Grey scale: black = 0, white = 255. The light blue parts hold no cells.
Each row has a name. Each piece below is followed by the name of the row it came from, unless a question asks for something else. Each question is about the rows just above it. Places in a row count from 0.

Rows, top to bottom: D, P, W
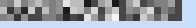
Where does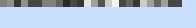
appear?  W
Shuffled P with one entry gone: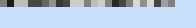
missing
[173]
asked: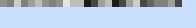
D
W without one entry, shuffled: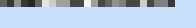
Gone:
[84]

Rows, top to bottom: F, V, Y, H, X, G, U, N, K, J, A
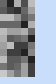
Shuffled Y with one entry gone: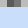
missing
[148]
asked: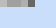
X
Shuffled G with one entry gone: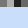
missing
[91]
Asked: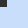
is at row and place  V, 2
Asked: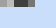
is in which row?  U
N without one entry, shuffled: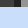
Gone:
[134]
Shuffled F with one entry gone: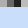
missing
[78]

